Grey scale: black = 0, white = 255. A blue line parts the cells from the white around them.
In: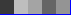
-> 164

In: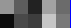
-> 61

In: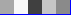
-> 64

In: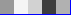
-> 210

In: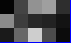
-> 206

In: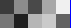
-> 182
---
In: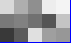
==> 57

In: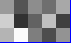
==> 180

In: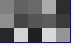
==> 39

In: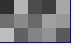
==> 189

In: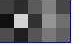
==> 77

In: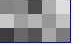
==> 60
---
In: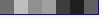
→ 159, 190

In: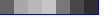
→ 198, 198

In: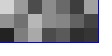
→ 140, 211

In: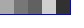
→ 97, 207

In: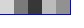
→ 55, 214

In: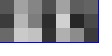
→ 45, 209

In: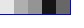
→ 148, 231

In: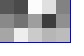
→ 158, 252

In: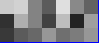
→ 65, 223

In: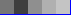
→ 143, 196
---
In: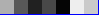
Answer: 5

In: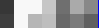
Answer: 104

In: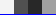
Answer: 80

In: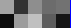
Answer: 192

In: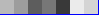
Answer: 57

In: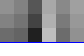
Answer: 190

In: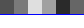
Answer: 161

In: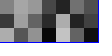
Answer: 195
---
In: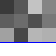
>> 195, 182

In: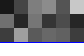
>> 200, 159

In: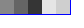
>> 229, 207

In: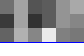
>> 234, 177

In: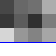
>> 214, 173

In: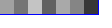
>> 196, 169

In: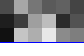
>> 232, 197

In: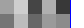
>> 206, 188
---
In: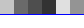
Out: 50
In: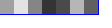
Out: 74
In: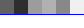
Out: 177
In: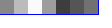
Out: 61
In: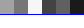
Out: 67
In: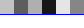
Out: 22
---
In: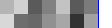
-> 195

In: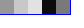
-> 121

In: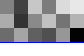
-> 219

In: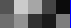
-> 11

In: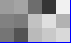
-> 241

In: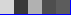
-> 92

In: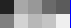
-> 91
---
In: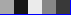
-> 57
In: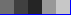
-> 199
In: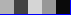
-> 10
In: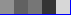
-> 215
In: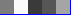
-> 165
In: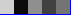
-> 116
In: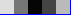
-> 186
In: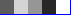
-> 255
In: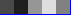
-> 129
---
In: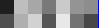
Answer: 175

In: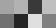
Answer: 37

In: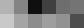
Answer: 165

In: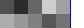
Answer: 152

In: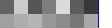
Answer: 174

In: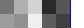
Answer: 144
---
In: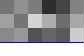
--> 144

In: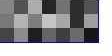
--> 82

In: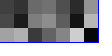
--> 51

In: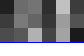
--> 108

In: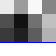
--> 156

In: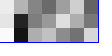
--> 180

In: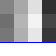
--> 168
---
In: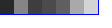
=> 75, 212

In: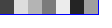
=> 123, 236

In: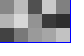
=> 147, 216

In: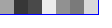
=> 236, 236

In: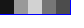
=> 210, 210

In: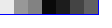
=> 9, 235

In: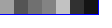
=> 131, 194

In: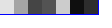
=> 83, 227

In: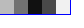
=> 17, 241

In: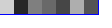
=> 105, 209
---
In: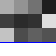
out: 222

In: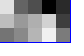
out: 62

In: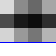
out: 46

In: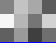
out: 210

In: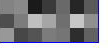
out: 144

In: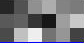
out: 200

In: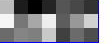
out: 209

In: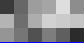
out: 196
